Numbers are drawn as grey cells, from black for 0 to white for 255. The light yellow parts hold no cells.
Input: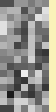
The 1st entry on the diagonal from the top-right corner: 135
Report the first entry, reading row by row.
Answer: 80
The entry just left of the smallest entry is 180
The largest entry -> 237
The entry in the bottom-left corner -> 68
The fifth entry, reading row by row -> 122
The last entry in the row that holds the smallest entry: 164
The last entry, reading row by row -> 122
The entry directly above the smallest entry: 96
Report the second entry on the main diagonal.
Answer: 180
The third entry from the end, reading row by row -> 210
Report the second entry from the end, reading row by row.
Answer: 164
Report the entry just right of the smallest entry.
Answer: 149
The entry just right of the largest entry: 122
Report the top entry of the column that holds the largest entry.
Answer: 149
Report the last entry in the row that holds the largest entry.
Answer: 108
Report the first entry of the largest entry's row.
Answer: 108
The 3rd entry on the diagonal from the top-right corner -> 108
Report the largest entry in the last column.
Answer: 224
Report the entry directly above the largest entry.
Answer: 96

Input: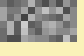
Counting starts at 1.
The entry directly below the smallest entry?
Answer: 204
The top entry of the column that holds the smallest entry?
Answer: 122
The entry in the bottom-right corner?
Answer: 108
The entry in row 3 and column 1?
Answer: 163
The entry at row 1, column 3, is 108
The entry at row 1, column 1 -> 122
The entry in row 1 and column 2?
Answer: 93
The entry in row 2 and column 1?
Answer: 163
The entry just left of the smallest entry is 148
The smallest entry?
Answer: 66
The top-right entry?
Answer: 108
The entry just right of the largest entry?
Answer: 93
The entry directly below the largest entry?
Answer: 192
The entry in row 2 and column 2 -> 122

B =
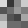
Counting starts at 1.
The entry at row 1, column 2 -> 54
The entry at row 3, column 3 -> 68
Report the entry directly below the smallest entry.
109
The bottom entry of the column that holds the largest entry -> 204
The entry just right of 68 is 166

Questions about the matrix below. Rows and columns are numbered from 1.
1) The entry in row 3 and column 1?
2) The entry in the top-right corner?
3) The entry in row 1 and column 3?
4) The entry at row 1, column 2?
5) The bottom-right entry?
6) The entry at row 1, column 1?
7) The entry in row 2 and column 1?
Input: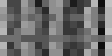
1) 143
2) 196
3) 70
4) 70
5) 182
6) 182
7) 156

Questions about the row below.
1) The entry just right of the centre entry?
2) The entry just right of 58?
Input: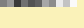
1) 167
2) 113

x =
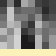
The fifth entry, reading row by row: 140
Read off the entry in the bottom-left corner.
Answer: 198
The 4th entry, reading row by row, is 169
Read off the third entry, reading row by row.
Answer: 42
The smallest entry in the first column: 54
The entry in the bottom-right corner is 154
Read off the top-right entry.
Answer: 67
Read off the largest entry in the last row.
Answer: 210
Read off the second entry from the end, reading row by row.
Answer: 81
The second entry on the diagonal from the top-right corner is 42
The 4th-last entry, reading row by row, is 27
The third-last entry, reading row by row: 184

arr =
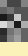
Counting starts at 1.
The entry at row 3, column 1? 26
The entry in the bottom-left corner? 56
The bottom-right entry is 99
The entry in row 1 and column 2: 70
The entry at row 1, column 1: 142
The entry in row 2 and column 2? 115
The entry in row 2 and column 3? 85

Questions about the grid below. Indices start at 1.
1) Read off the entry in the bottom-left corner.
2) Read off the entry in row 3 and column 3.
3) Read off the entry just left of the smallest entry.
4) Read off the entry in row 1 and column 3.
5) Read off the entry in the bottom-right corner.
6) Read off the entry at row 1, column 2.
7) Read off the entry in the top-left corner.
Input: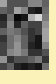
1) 67
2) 8
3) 109
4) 81
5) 109
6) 81
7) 162
